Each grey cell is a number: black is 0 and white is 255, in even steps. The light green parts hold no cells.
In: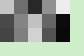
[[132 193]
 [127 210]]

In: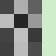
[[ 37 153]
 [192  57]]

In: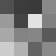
[[ 68 226]
 [132 134]]

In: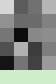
[[106 107]
 [ 12 136]]

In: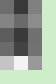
[[106 140]
 [ 58 112]]

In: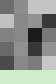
[[136 146]
 [135  26]]

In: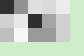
[[232  46]
 [247 153]]

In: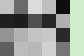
[[ 28  78]
 [178 196]]

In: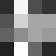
[[210 166]
 [141 166]]
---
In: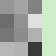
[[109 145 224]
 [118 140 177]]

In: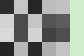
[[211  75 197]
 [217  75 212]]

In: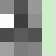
[[252  62 144]
 [ 75  90  81]]

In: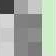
[[213 128 126]
 [201 133 141]]

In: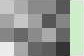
[[163 198 161]
 [133 104 138]]

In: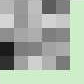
[[212 150 185]
 [142 166 173]]

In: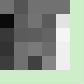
[[ 10  94 115]
 [ 56  91  93]]

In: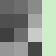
[[ 79  81 166]
 [ 63 110 202]]
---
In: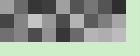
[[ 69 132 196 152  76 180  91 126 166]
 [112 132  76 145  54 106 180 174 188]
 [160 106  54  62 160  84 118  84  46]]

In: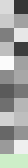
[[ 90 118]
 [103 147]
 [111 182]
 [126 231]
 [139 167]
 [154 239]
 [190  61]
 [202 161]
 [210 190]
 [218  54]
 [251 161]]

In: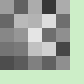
[[ 77  91 128  97 143]
 [103 185 179 221 110]
 [116 122 193 209  70]
 [135 150 229 110 143]
 [158  97 172  55 172]]

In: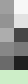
[[106  32]
 [135 121]
 [147 226]
 [159 247]
 [173  70]]

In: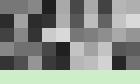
[[ 44 162  44  52 175  87 189  99 195 217]
 [ 52  80 149  58  44 182 189 210  38 112]
 [ 66 135  52 203 217 119 127 142 169 149]
 [119 119 135  32 169  72 169  66 182 175]
 [135 112 112  72  32 195 162 195  87  93]]

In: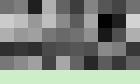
[[ 47  55  47  74  80  86  80 138 126  55]
 [113 126  31 175  99  61 132  86  68 113]
 [119 138 160  68 167  99  39  92  55  99]
 [175 152 160 119 105 113 144  24  80 175]
 [203 190 152 190 138  92 167   2  31 211]]

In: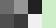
[[ 79  59 240]
 [107 150  33]]
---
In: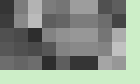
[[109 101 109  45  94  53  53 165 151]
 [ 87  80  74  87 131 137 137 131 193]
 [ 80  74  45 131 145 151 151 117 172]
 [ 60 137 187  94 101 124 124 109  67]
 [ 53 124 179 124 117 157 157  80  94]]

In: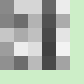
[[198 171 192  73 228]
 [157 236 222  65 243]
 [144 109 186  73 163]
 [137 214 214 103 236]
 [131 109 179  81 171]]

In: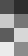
[[235 140]
 [201 118]
 [ 92 215]
 [ 78  45]]

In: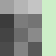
[[160 181 196]
 [ 75 131  88]
 [ 68 108 138]
 [ 60 124 116]]

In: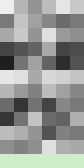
[[238 182 148 188 230 201]
 [230 223 169 216 209 195]
 [188 175 148  83 129 121]
 [182 154 129 188 161 135]
 [169 201 148 223 154 142]
 [142 129 142 223 175 169]
 [121 195 161 135 107 121]
 [107  53 115  68 135 121]
 [ 68  83  99 169  68  76]
 [ 53 115 195 107  99 175]
 [ 31 115 161  99  45  83]]

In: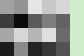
[[167 215 181 223 106]
 [161 147 229 200 215]
 [ 61  11  90 126  98]
 [ 27 139  34  55  83]]

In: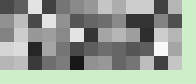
[[213 219  38 165 117  73  94 110 102  86  94 248 165]
 [181 189  58 110 124  23 145 152 102 117 189  65 197]
 [145 189  73 227 145  86 102 110 137  52  52 131  79]
 [131 205 152 158 137 227  52 165 181 158  45 205 181]
 [ 73  94 227  65 117 137 152 197 173 205 205  65 181]]
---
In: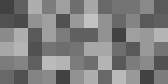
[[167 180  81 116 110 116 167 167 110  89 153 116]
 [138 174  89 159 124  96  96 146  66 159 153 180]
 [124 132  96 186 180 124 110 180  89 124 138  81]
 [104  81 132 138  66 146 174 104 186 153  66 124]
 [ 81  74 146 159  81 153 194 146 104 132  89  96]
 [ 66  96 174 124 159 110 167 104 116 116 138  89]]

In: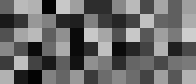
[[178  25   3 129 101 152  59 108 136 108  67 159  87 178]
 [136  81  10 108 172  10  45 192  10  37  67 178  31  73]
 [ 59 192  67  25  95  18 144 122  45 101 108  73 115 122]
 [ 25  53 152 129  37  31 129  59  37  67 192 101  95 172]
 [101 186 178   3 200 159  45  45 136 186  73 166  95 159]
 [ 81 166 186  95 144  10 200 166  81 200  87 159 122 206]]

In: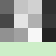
[[ 71 228 176  56]
 [104 196 209  49]
 [145 161 247  35]]

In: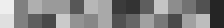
[[223 128  94  73 202 147 135 169  81 102 161 120  73 161 189  37]
 [238 128 175 154 154  87 183 169  59  51  94 196 141 114  81  37]]

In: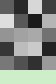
[[222  88  27 181]
 [120  81  48 154]
 [148 162 169 114]
 [ 54 188 202  34]
 [ 94  40 215  62]]

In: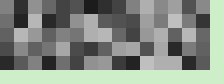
[[ 75 137  97 117 167  75  59  97 159 167  82 167  41 123  97]
 [ 41  90 129  35 111  67 145 152  59  35 191 175 175  41  90]
 [129  47 145 103  67  82  28  47  67 129 175 137 159  82 137]
 [ 97 183 152  97 129 117 175 183 103  67 152 175  97 183 103]
 [111  35 183  41  67 145 175  90  82  75 159 123 191 123  53]]

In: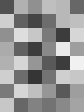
[[207 109  53 115 207 199]
 [171  97  60 137 234 158]
 [207  97  68 109 184 191]
 [199 103 130 115 137 164]
 [ 81 177 144 191 184 103]
 [177 214 150  89  60 241]
 [122 214 191 150  89 158]
 [144 222 199 122  60 214]]

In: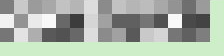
[[126 201 155 168 194 181 221 139 194 181 188 168 147 111 155]
 [118 227 174  89  82 104 221 139 161  89 201 213 118  96 126]
 [241 147 234 248 104  60 213 161  96  96 118  82 248  74  67]]
